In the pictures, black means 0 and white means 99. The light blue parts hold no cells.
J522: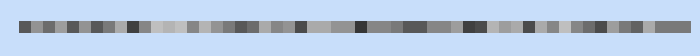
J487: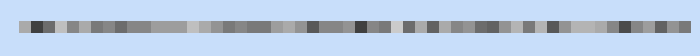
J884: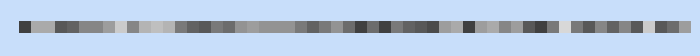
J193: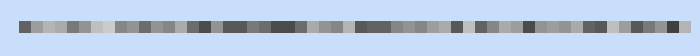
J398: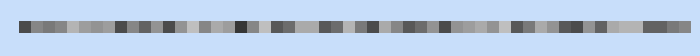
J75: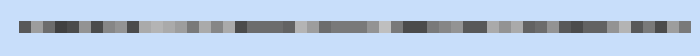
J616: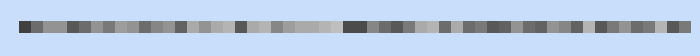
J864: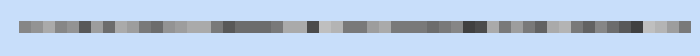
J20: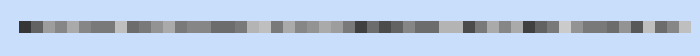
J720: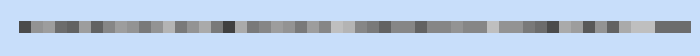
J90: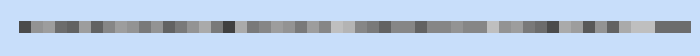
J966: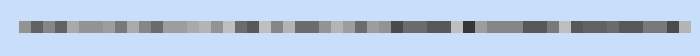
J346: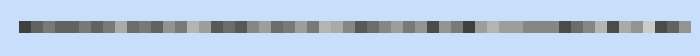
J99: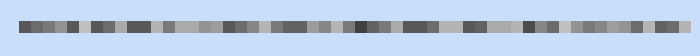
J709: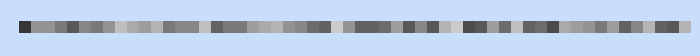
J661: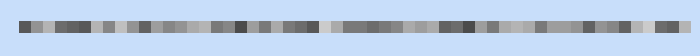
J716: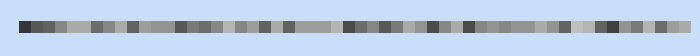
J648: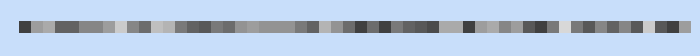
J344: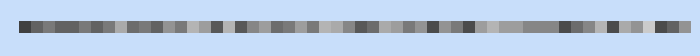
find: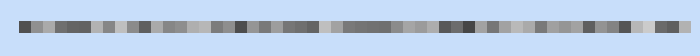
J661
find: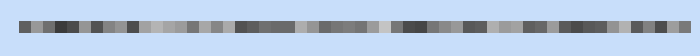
J75
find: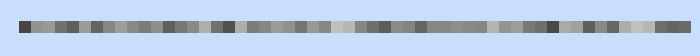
J90

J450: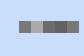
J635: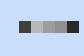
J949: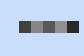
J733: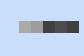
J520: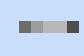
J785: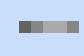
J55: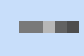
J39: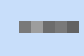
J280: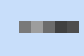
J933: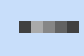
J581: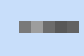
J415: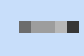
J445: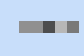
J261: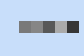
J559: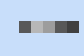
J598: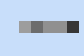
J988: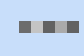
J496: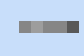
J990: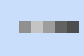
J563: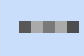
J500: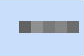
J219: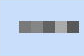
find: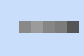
J496
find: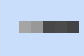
J733
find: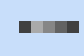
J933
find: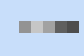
J990
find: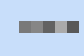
J219

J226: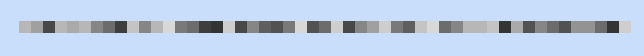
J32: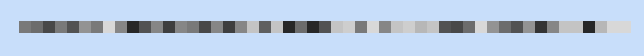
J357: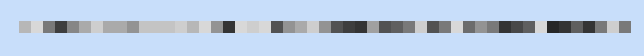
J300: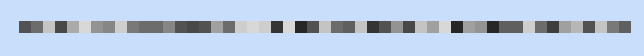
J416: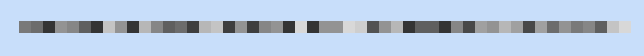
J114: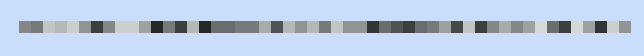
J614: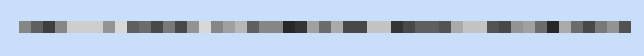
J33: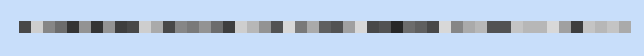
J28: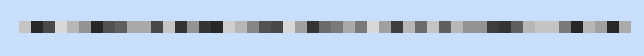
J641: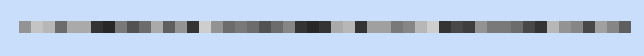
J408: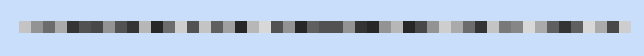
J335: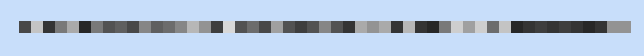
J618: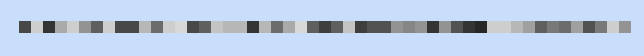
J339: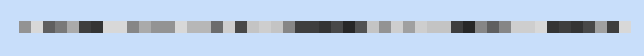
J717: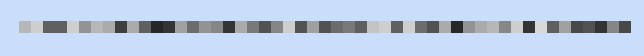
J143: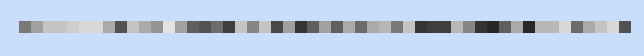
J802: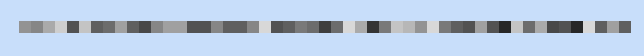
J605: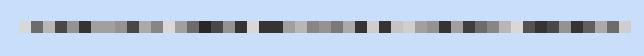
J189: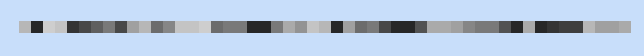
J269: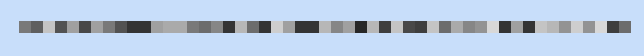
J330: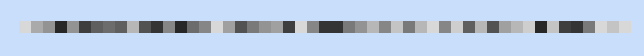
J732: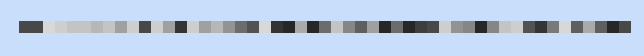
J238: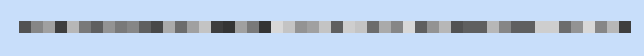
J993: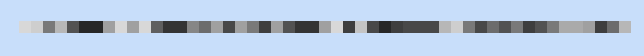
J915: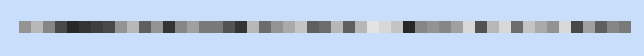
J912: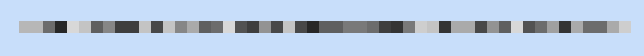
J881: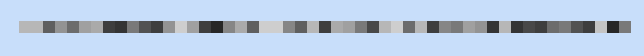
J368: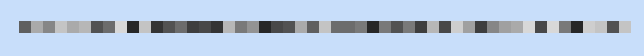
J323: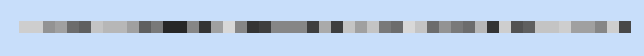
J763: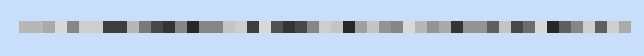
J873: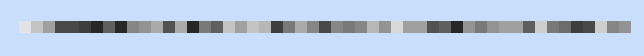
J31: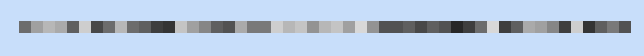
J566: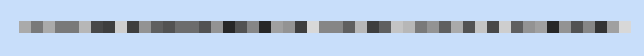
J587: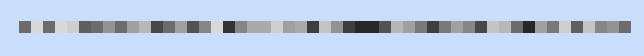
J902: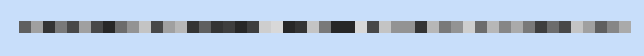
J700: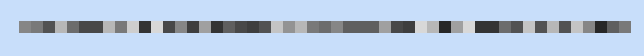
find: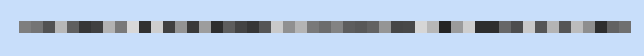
J700
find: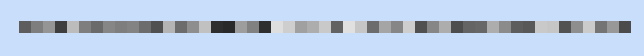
J238
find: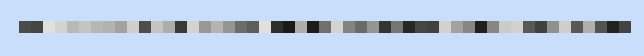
J732
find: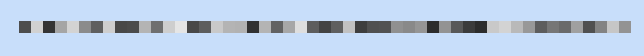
J618
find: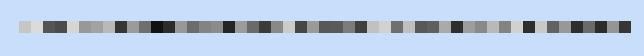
J717
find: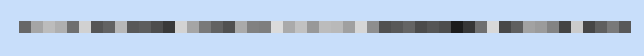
J31

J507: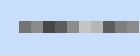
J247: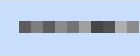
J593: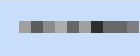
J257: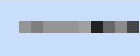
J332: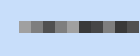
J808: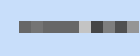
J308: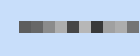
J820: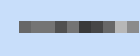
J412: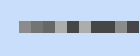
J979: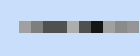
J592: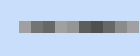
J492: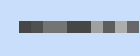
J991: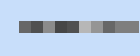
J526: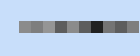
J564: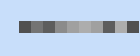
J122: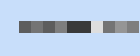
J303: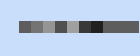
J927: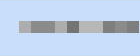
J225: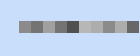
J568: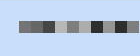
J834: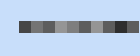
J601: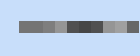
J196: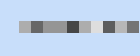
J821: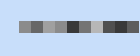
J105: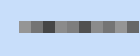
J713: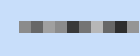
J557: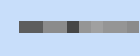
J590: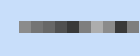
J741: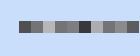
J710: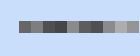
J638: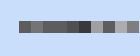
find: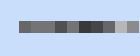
J820
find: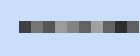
J834
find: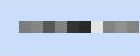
J122
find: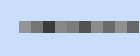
J105
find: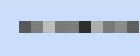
J741
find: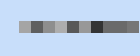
J593

